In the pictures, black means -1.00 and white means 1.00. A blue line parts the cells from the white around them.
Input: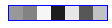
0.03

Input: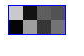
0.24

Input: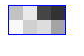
0.63

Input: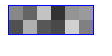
0.38

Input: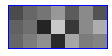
-0.03

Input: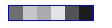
0.56
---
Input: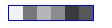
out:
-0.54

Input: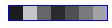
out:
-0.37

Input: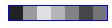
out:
0.03

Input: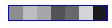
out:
-0.18

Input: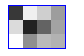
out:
0.72

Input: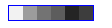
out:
-0.72

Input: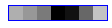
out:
-0.87
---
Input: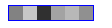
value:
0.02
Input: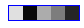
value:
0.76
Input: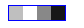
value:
0.50
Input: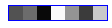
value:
-0.36
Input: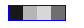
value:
-0.81
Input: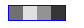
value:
-0.12
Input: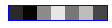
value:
-0.67
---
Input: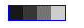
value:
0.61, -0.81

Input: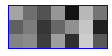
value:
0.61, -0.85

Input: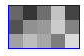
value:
0.71, -0.58

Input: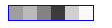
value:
0.95, -0.53

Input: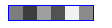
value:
0.89, -0.52

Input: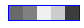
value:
0.88, -0.53

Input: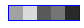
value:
0.71, -0.68
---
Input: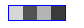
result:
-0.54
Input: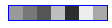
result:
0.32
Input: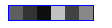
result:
0.07
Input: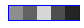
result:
-0.72
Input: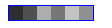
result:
0.14
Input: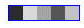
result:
0.52
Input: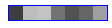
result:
0.25
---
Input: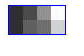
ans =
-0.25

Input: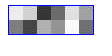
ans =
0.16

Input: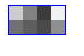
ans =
-0.26

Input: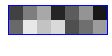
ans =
-0.38

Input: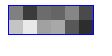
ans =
0.32

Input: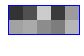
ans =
0.10

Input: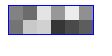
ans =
-0.58
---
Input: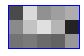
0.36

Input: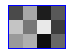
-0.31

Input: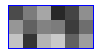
0.12

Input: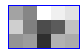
0.78

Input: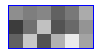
0.34

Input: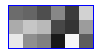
0.65

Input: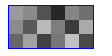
-0.13
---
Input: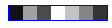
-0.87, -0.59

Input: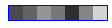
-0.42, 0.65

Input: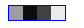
0.23, 0.84

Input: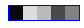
-0.92, 0.02

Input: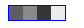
-0.26, 0.85

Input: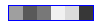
0.25, -0.57

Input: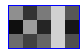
0.12, -0.38

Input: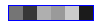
-0.08, -0.79
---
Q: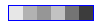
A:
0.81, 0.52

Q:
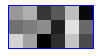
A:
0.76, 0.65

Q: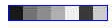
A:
0.87, 0.59

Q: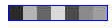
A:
0.70, 0.41

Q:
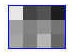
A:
0.81, 0.42

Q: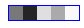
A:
0.95, 0.75

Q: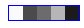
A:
0.96, 0.43

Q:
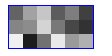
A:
0.88, 0.83

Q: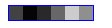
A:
0.60, 0.12

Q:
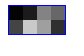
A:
0.58, 0.25
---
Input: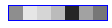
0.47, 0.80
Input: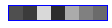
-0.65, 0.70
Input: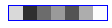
0.21, 0.98
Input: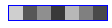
-0.55, 0.62
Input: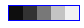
-0.06, 0.89
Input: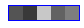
0.57, 0.57
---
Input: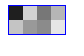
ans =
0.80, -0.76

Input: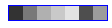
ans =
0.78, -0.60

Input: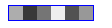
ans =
0.87, -0.56

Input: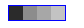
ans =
0.53, -0.66

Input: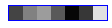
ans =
0.76, -0.95

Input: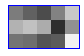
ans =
0.90, -0.64

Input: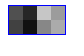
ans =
0.55, -0.87

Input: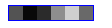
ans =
0.62, -0.93

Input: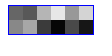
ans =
0.81, -0.95

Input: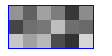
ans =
0.67, -0.61
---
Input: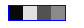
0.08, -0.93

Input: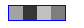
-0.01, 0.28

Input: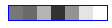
1.00, -0.07

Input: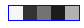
0.39, 0.93

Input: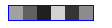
0.10, 0.26

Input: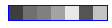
0.53, -0.51

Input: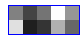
0.18, 0.76

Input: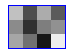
-0.29, 0.30

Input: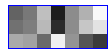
0.95, 0.33
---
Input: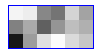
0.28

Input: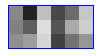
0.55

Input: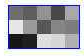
0.32

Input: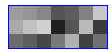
0.57

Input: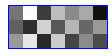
-0.87

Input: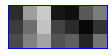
-0.03

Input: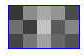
-0.41
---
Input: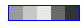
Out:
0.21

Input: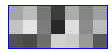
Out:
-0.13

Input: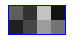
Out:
-0.85

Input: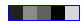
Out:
-0.74

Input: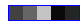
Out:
-0.49

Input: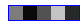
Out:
-0.03

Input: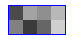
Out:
0.44

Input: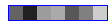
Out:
0.22
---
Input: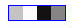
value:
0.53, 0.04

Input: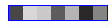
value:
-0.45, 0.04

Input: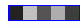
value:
-0.73, -0.51

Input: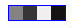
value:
0.03, -0.84

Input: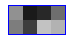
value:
0.14, 0.40

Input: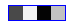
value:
-0.43, 0.51

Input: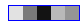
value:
0.77, 0.17

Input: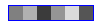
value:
0.00, -0.33

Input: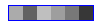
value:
0.34, -0.57
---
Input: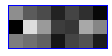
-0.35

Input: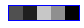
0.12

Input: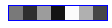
0.38

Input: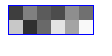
0.29

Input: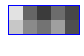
0.25

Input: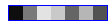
0.43
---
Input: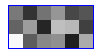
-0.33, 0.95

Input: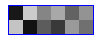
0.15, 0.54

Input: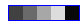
-0.93, -0.49

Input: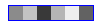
-0.23, 0.09

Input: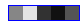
-0.34, 0.05

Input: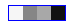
-0.86, 0.93

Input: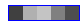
-0.39, -0.50
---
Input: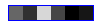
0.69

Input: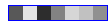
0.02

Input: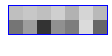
0.13

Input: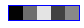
-0.14

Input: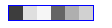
0.93

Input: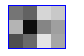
-0.38

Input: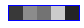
0.10

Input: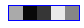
-0.93
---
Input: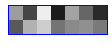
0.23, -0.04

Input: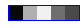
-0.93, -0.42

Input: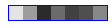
0.79, 0.07

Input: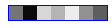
-0.08, -0.26

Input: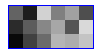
-0.22, 0.54

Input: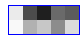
0.84, 0.72
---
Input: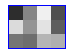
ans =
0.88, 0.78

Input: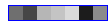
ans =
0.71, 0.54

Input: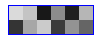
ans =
0.71, 0.59

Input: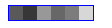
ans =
0.69, 0.19

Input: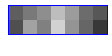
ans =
0.65, 0.48

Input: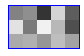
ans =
0.89, 0.77

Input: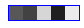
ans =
0.84, 0.68

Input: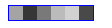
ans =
0.64, 0.47

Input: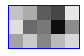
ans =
0.81, 0.75
